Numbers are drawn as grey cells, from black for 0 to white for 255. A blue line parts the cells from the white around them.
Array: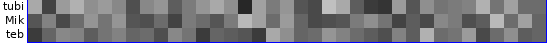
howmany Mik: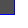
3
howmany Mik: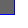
2

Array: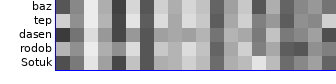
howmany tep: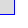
2
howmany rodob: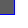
1
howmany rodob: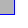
2
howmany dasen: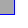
2

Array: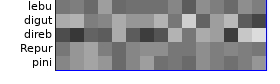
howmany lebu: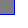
3
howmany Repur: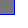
4
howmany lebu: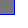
1
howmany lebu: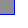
2

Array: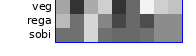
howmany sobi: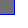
4
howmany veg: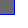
1
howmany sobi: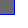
2

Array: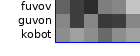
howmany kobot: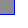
3
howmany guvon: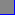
3

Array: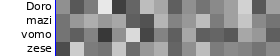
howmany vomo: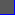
1
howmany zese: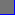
2

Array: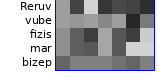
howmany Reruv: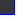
1
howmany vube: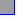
3
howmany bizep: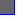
2
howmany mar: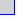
2
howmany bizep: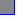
0

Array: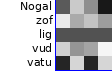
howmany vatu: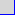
2
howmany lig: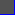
4

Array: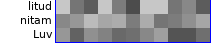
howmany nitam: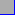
2
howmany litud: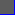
2
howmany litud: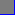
1

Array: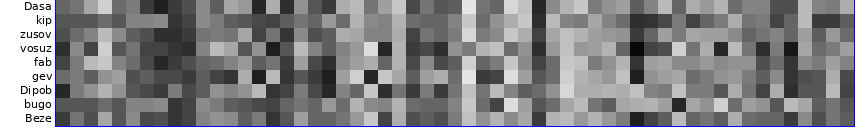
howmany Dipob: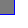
7
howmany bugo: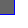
4
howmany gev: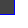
2
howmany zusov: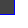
3
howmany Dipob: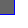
1

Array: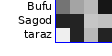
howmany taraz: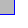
1
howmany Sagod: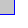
1
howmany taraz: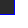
0

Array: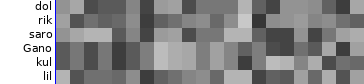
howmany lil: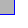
3
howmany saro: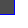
1

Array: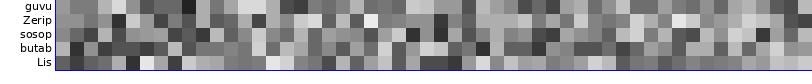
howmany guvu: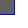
0
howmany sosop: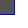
2
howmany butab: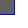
4
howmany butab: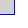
4

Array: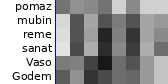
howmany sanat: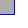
2
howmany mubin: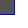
3
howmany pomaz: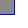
2

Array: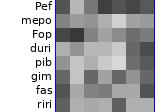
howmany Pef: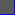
1
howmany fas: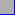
0
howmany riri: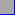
1
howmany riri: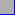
4
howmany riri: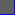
2
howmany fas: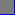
1
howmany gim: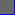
4

